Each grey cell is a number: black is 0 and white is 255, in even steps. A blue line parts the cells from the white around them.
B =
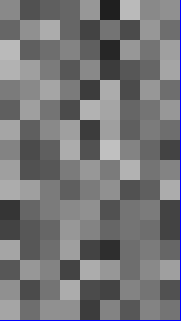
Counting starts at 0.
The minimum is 31
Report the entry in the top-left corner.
137
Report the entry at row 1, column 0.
102
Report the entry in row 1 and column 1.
144
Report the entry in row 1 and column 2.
172
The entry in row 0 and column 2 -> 95
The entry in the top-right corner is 144
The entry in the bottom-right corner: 116
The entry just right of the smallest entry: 186
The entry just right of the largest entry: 131
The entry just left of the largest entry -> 81
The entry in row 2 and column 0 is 186
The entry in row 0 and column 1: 81
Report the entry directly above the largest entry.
159
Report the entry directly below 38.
60
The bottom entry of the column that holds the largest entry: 131
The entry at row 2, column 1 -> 95
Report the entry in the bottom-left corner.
165
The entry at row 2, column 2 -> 110
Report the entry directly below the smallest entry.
116

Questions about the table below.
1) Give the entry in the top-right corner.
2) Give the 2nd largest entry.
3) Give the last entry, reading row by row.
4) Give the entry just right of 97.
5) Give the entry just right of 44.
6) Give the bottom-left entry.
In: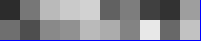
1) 158
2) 210
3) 194
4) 125
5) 119
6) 111

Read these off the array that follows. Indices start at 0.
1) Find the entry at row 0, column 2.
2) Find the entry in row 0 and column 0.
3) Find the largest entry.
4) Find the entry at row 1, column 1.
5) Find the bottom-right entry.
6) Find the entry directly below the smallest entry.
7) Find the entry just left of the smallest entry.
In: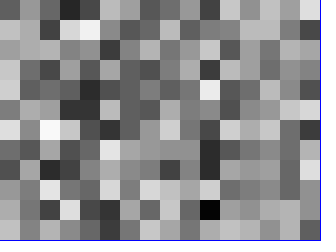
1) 103
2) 95
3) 249
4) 173
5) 95
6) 173
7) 103

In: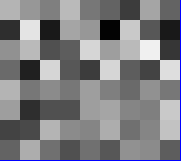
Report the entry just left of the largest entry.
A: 186
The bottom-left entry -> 99
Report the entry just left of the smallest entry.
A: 151
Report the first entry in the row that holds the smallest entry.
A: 46
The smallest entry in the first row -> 60
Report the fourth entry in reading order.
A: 186
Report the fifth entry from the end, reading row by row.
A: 112
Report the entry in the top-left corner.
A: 180
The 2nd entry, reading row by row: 151
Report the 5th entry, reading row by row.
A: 119
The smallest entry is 3
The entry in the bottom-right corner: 93
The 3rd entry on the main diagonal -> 80
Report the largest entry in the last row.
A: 173
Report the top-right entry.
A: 99
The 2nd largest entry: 228
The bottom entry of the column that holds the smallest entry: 87
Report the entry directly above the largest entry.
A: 87
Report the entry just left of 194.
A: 133
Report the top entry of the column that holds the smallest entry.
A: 99

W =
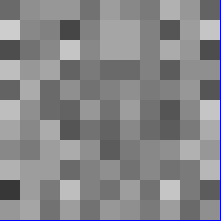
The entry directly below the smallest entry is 151
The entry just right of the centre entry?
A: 157
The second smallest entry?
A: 70
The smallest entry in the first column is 55
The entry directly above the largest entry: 106
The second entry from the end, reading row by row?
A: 106
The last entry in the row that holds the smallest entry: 92
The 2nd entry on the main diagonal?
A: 136
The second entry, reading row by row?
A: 143
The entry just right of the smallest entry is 157
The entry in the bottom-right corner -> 143
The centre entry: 114
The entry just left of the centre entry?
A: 151
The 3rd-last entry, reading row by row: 157
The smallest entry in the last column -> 77
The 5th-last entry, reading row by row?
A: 143
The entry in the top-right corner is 99
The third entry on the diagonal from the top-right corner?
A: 171
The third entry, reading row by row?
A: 151
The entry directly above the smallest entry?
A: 177
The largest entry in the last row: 165
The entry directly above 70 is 151
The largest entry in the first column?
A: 205
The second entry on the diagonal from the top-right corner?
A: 157
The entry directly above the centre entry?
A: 129
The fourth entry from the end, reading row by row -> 122
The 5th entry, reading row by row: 114

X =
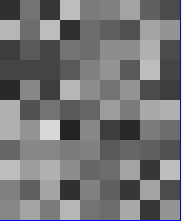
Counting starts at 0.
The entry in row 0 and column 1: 115
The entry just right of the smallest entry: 135
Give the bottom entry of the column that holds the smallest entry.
182
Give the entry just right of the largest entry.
35
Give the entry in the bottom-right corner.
148
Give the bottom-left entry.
135
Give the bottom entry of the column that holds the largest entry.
123
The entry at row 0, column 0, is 48
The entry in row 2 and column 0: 61
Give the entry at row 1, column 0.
182
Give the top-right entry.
75
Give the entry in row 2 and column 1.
89
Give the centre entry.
102
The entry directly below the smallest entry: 123
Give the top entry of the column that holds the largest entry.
55
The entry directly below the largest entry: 135
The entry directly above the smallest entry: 89
